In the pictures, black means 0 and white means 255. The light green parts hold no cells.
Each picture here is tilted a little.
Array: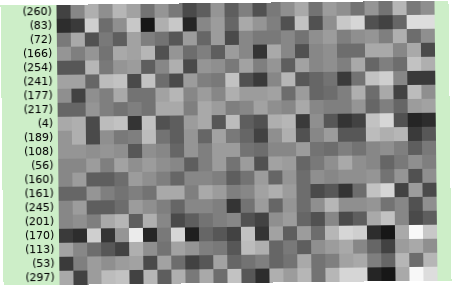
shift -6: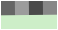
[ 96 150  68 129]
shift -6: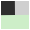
[ 39 201]

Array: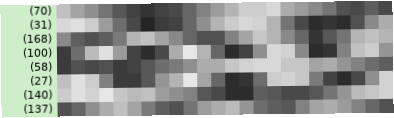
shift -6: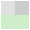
[218 198]
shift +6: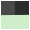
[79 50]
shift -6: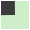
[53]
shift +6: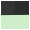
[58 50]
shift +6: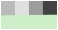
[192 230 162  72]
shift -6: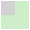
[204]

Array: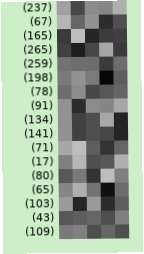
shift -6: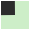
[38]
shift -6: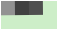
[140  59  73]
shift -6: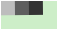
[183  88  45]
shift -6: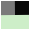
[116   2]
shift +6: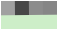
[166  77 146 140]

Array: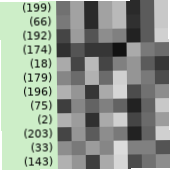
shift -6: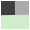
[ 56 164]
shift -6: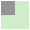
[143]
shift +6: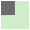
[113]
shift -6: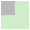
[179]
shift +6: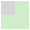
[220]
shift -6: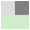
[214 122]
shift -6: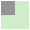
[143]

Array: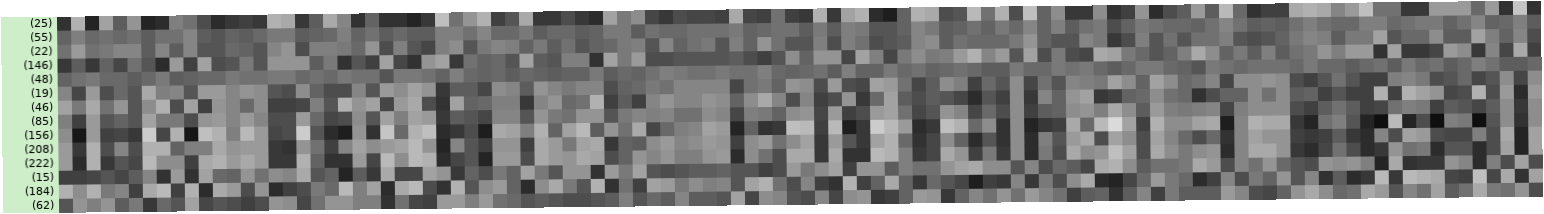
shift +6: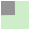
[154]
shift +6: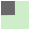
[111]
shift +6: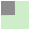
[147]
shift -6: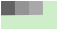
[ 93 142 163]
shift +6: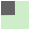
[105]
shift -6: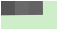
[79 99 93]
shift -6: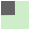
[93]

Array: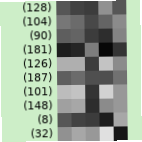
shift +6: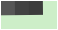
[92 72 66]
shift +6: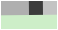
[181 181  66 201]
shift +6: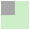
[173]
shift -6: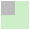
[182]
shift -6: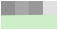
[139 161 146 218]
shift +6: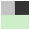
[201  58]

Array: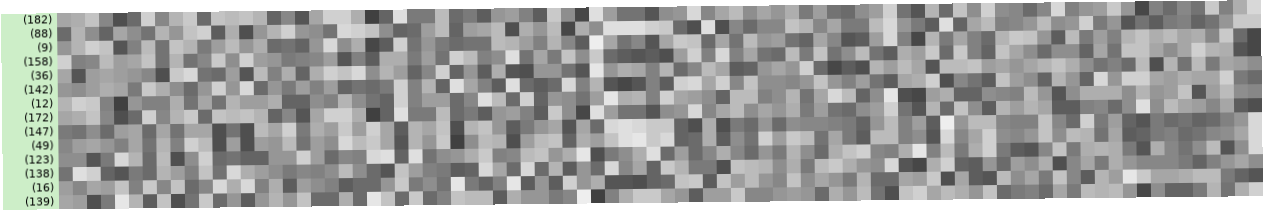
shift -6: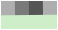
[168 116  79 168]
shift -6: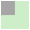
[160]
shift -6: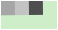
[160 189  73]
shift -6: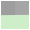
[152 160]
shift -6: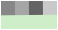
[129 160  94 195]

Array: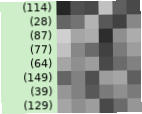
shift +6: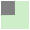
[135]
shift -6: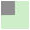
[137]

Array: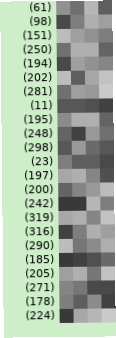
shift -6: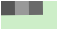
[ 81 147 100]
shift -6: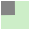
[127]
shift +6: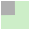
[181]
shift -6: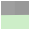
[153 147]

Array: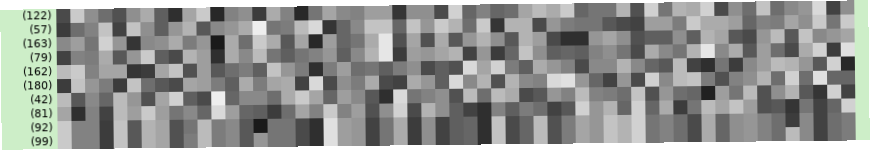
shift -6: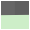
[96 89]
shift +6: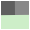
[101 143]
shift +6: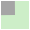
[171]
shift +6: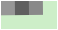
[156 101 143]
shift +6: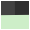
[72 53]
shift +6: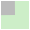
[193]

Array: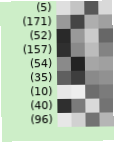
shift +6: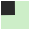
[47]
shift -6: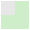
[225]
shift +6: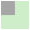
[172]

